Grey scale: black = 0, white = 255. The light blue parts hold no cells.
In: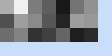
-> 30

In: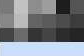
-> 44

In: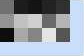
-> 228

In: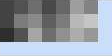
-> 172

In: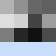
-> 17

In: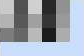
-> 27

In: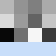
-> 246

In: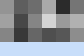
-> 87

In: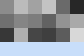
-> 92
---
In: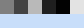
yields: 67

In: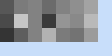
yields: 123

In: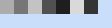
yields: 118

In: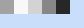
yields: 248

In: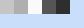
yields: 175

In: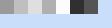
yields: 191

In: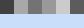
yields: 168
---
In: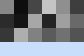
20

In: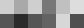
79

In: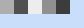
80

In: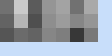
79

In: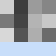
68

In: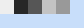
86

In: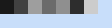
45

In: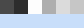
73
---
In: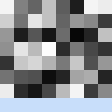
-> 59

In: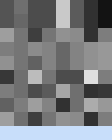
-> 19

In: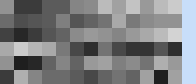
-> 146

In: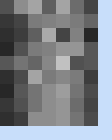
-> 101

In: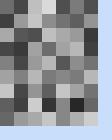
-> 148

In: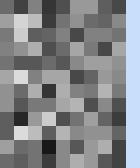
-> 137
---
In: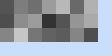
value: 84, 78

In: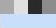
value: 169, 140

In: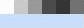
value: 252, 114

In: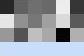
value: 39, 176

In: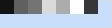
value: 19, 55

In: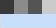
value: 57, 203
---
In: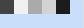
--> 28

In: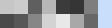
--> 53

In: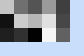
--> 2

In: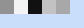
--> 17

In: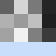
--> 31

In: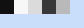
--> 16
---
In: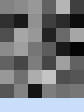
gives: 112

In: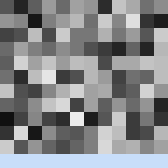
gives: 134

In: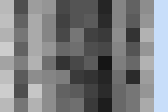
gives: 118

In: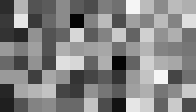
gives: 202

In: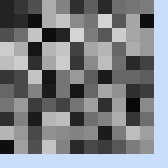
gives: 124

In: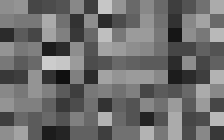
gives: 136
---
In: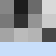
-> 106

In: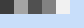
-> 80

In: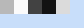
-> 66

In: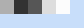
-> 86

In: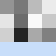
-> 187

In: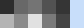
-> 116
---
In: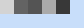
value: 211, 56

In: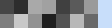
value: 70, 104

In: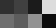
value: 48, 12

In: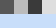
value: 87, 222

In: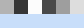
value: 179, 221

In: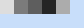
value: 221, 172

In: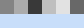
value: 132, 104
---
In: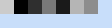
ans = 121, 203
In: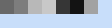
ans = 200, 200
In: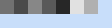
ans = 89, 225
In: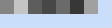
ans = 71, 196
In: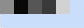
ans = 86, 210
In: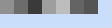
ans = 158, 189
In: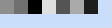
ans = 223, 223
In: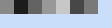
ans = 152, 199
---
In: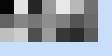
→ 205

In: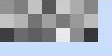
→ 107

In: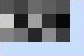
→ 111

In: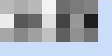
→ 136

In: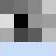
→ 68

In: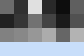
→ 136

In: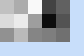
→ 186
